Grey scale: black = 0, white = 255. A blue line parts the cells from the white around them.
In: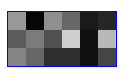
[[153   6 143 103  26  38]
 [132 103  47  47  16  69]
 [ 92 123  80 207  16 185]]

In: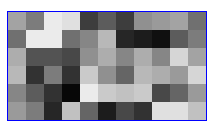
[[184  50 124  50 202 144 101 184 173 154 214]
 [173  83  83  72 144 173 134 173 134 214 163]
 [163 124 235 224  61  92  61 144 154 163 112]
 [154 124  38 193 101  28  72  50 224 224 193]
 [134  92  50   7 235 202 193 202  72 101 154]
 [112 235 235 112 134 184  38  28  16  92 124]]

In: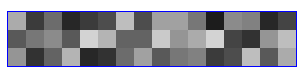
[[171  59 108  39  59  77 190  77 161 161 119  28 139 129  39  68]
 [149  50  99 180  39  50 108 161  89 119 129  59  77 190  89 171]
 [ 89 119 139  89 211 180  99  99 202 149 171 211  68  50 149 190]]

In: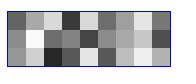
[[150 208  39  88 229  88 189 239 178]
 [140 249 110 131  69 140 169 199  79]
 [ 99 169 217  58 217 110 159 229 119]]

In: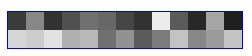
[[214 205 226 176 185 112 145  91 123 195 135 155 195]
 [ 59 135  50  80 112 103  69  50 236  91  40 165  31]]

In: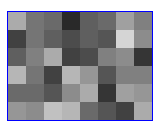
[[182 117  65 182 150  85 128 128]
 [171 117 106  41  95 106 160 128]
 [150 140 193 182 106  85  65 171]
 [106 106  85 140 171  53 160 150]
 [ 95 128 171  65  76 128 140  53]
 [ 65 117  95  76  95  85 213 140]]
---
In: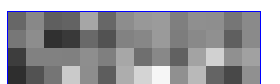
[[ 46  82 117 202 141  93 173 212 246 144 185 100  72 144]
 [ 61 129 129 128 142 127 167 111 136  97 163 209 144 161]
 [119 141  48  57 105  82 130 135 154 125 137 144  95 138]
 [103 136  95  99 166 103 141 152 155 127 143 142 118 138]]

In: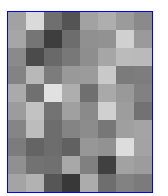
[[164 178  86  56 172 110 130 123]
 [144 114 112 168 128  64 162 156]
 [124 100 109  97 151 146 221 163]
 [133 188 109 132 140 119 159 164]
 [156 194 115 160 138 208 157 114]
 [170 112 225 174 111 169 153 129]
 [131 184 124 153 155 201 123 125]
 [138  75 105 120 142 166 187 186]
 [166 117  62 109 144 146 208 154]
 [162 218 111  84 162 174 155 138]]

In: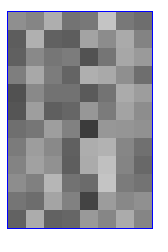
[[ 98 172  98 102 153 134 171 133]
 [117 109 164 129  67 156 136 144]
 [141 128 182 114 107 196 123 115]
 [131 161 145  94 171 192 132 104]
 [123 157 137  96 173 178 134 112]
 [111 118 158 129  59 151 149 145]
 [ 85 158  95 102 151 123 163 141]
 [ 81 137 114 114  90 115 171 157]
 [126 168 124 100 175 169 143 110]
 [ 96 137 118 124  82 117 167 154]
 [ 93 176  97  93 163 140 170 131]
 [143 133 174 115 120 196 120 110]]

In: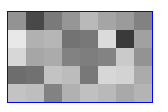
[[195 190 130 177 192 185 169 180]
 [109 113 195 188 120 215 211 171]
 [215 166 171 130 126 131 202 147]
 [232 177 182 115 120 219  58 161]
 [147  72 122 150 185 165 155 130]]

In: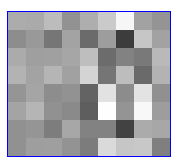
[[145 158 159 147 124 218 198 200 127]
 [145 149 125 167 130 130  66 171 167]
 [164 181 145 138  94 254 148 248 157]
 [149 165 141 146  99 226 140 227 144]
 [179 163 181 161 212 117 189 106 179]
 [171 159 160 166 190 108 130 121 185]
 [141 153 118 163 107 157  60 198 162]
 [172 170 188 146 174 202 246 162 148]]

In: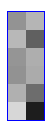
[[215  29]
 [176 109]
 [146 171]
 [149 174]
 [184  96]
 [147 181]]

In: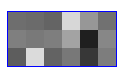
[[ 93 219  99 120  55 125]
 [127 121 126 163  31 135]
 [110 107 100 215 151 113]]
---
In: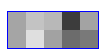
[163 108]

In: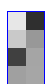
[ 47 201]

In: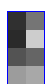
[117  42]

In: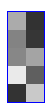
[ 50 131]

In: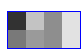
[226 142]

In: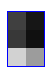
[22 56]

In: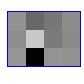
[140 123   3]

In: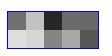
[105 167]

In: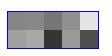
[228 153]
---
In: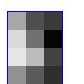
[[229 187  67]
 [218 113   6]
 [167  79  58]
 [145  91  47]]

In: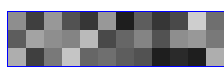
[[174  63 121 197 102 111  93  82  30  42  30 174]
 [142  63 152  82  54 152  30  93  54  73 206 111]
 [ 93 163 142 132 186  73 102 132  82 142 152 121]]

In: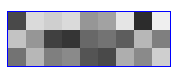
[[195 150  64  53 104 115  93 183 127]
 [115 183 127 138  84  73 174 138 207]
 [ 73 218 207 218 150 162 229  44 239]]

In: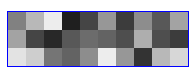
[[227 206 117  99 141 237 151  51 184 215]
 [163  69  40  88 108  99  78 174  78  60]
 [129 184 237  31  69 151  60 141  88 163]]

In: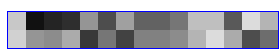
[[209 149 140 171  56 118  66 129 129 140 180 220 171  77 109]
 [200  17  36  46 149  77 160  98  98 118 191 191  89 220 180]]

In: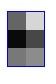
[[120 140]
 [101 214]
 [ 10  71]]

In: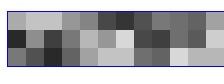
[[171 195 195 151 132  72  53  81 120 111  99 162]
 [120  81  41  99 162 195 195 111  99 216 183 183]
 [ 41 142  63 120 183 151 216  72  63 111  90 206]]

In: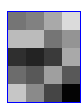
[[198 138  69   4]
 [187 187 117 148]
 [117 129 169 219]
 [108  88 159  88]
 [ 47  35  58 169]]
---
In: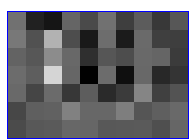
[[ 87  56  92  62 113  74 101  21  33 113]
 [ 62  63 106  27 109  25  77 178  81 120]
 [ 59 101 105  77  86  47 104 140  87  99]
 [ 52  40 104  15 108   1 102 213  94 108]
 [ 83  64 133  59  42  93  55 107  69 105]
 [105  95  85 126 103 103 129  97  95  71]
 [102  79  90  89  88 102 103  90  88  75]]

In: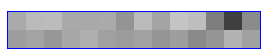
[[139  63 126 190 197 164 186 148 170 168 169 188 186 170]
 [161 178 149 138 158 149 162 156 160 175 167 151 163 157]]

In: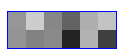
[[195 174  99 135 205 150]
 [ 63 179  36 138 130 148]]

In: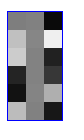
[[ 10 129 126]
 [239 134 192]
 [ 33 130 204]
 [ 55 130  36]
 [175 132  18]
 [ 23 129 188]]

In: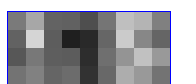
[[128 180 191 117  78  97  99 167 122]
 [101 135 203 102  41  31  93 213  98]
 [153 193 148 111  45  92  94 120  87]
 [115 153 173 104  50 108 101 129 115]]

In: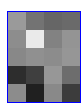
[[106 102 115 154]
 [148 130 234 141]
 [150 140 144 136]
 [109 151  63  45]
 [ 60 137  32 140]]
